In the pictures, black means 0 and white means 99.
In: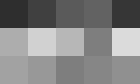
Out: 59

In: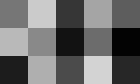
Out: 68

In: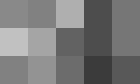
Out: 57

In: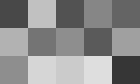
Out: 83

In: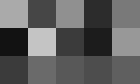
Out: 41

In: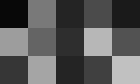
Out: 64
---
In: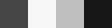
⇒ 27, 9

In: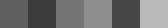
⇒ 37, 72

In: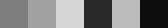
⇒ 49, 5

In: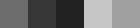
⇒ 42, 62

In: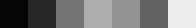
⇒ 2, 92

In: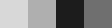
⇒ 84, 43

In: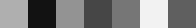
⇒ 68, 37

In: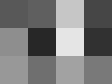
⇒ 34, 47

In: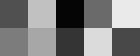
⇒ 31, 28
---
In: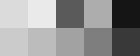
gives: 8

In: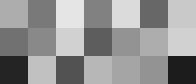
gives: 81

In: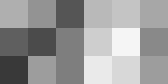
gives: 53

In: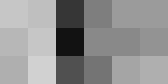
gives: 57

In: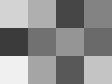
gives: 41

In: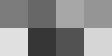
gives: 58

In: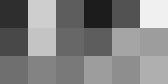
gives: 61

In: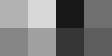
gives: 43
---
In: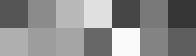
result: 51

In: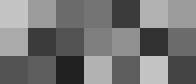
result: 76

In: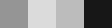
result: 73

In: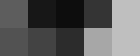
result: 65

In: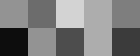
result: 67

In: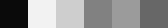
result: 60

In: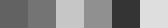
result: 20

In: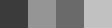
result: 41

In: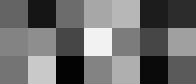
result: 4

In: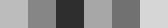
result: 44
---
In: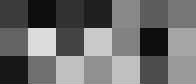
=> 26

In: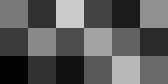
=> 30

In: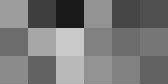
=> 78

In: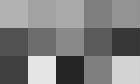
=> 53

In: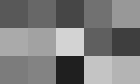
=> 82

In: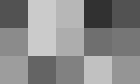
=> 67

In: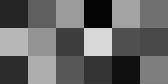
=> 24

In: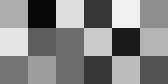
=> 42

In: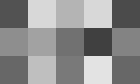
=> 44

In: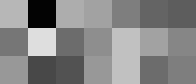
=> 42
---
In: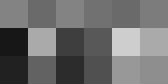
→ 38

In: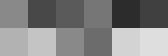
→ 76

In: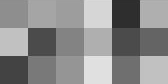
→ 47

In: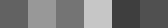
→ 59

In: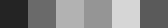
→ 41

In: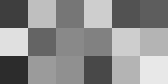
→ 60
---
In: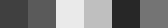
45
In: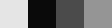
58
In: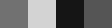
33
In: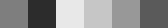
35
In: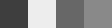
53
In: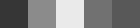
34
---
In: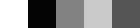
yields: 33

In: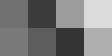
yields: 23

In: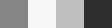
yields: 52

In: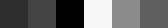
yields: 18

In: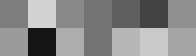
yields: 26

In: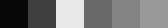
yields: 25

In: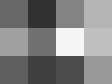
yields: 25

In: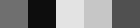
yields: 31

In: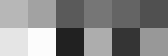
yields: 20

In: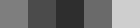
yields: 29
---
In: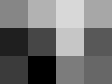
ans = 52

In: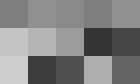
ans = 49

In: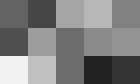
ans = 38

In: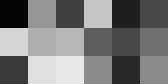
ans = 2

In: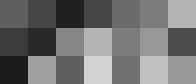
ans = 37

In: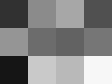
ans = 19

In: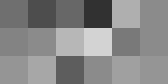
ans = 43

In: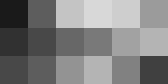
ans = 10

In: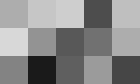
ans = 67
